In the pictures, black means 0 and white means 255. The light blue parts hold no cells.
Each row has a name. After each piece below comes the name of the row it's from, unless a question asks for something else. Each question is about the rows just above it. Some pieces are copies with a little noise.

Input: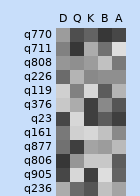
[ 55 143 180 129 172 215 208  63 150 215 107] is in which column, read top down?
Q
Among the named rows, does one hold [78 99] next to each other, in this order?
yes
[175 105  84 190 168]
q236
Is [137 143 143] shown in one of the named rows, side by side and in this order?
yes
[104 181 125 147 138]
q226
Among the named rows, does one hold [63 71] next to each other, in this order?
no
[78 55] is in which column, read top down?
Q

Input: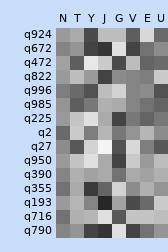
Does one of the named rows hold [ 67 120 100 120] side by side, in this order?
yes
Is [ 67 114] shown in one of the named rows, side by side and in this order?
yes
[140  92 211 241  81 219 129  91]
q27

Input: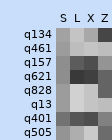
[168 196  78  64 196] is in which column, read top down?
X
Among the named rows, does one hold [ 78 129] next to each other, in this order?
yes
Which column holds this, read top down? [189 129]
Z

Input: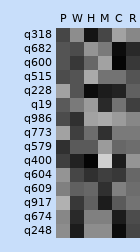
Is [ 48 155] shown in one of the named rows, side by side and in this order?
no
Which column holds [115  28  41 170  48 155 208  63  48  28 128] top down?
M
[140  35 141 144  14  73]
q248

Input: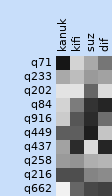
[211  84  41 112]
q916
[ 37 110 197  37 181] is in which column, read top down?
dif
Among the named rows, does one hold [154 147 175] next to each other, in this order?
yes

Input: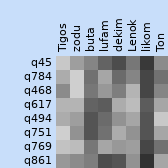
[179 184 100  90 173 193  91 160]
q617
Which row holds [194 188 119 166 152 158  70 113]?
q769
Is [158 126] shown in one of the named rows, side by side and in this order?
no
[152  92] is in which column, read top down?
lufam
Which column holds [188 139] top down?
zodu
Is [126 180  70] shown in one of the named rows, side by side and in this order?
yes

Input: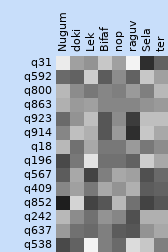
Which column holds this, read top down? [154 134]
raguv
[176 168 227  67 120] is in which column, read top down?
Lek
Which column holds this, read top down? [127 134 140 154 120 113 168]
nop
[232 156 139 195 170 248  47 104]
q31

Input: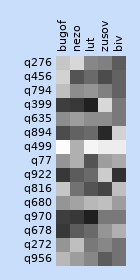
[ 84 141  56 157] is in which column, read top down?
nezo
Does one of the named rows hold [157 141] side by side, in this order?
yes
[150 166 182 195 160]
q680
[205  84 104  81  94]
q456

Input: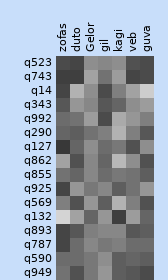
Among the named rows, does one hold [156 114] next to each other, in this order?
no
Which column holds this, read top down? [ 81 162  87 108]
duto

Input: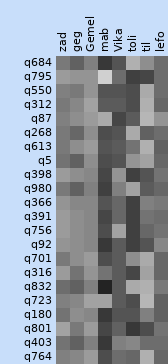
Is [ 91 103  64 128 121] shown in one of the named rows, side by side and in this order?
no
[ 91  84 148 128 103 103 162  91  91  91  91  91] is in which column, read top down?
Vika
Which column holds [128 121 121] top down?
zad
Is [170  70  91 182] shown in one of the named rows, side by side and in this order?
yes
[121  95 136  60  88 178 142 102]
q684
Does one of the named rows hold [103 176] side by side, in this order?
yes

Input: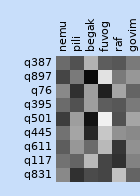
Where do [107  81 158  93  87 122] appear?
q395
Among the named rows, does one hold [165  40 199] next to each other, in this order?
yes
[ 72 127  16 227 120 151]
q897
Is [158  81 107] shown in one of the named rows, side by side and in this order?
no

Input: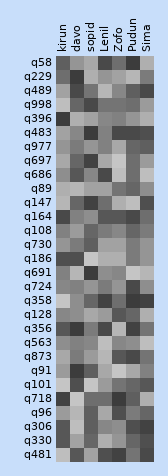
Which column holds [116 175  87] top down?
Zofo
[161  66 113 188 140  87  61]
q489
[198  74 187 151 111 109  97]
q101
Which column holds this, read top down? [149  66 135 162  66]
sopid
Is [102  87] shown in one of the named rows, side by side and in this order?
yes
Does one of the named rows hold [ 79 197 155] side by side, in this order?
yes

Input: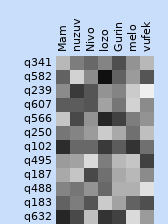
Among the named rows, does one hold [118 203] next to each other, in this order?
no
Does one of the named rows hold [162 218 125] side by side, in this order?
yes
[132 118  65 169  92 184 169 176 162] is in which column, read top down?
Gurin
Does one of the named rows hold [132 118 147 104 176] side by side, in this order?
yes
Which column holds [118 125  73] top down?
nuzuv
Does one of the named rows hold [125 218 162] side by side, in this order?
no

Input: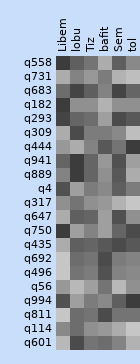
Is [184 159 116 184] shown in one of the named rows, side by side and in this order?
yes
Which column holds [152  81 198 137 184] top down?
Libem
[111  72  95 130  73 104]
q683

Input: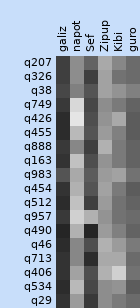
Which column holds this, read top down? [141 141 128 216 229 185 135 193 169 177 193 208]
napot
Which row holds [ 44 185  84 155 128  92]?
q455
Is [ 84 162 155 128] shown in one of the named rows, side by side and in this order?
no
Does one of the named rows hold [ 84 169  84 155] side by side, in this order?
no
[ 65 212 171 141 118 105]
q957
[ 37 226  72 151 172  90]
q426
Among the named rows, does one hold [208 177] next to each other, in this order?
yes

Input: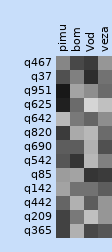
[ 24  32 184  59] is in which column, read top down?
pimu
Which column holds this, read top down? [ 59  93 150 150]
veza
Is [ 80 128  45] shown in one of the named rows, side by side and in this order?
yes

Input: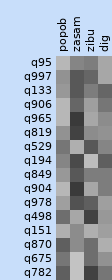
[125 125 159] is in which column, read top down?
dig
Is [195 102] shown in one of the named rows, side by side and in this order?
no
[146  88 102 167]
q997
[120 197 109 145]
q675
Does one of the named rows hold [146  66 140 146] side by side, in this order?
yes
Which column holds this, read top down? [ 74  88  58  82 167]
zasam
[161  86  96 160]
q978

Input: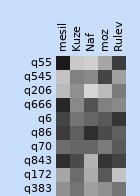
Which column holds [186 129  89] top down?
moz
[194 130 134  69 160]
q545

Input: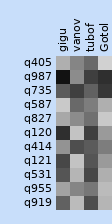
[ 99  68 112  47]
q735
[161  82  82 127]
q414
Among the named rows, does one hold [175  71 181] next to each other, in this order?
no

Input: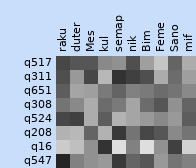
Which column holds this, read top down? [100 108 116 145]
Sano
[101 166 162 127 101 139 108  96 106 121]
q651
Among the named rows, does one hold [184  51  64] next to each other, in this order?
yes
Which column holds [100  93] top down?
mif
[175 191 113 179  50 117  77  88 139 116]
q208
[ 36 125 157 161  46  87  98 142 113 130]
q547

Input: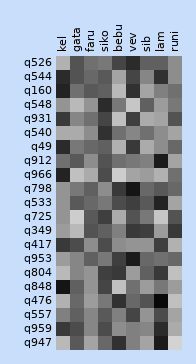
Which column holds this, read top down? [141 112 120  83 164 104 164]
runi
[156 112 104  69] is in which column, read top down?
vev
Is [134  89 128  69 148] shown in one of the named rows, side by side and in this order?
yes
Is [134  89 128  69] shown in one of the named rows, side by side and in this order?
yes
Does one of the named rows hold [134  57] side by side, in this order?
no

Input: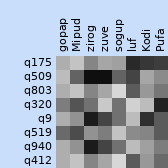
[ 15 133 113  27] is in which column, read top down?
zirog
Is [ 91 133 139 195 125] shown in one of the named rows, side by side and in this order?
no
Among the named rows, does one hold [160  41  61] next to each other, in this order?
no
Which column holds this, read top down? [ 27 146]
zirog
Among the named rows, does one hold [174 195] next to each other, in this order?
yes
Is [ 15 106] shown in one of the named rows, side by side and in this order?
no

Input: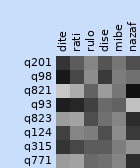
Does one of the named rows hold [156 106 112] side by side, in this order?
no
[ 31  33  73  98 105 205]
q93
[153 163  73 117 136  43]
q823
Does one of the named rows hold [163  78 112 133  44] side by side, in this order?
yes
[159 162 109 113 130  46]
q771
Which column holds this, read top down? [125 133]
mibe
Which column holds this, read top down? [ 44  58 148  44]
nazaf

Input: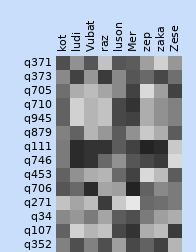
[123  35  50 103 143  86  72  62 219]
q746
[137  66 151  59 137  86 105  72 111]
q373
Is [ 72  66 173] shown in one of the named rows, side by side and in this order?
yes

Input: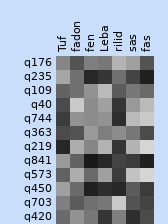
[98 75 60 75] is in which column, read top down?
Tuf
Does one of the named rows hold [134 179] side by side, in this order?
yes
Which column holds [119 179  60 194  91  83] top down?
sas

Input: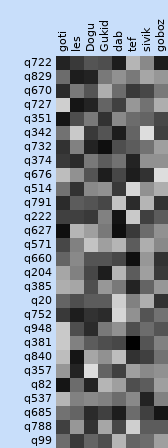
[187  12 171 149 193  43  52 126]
q840
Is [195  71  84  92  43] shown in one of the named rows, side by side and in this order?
no
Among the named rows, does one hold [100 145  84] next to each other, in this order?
no
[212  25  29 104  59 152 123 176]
q727

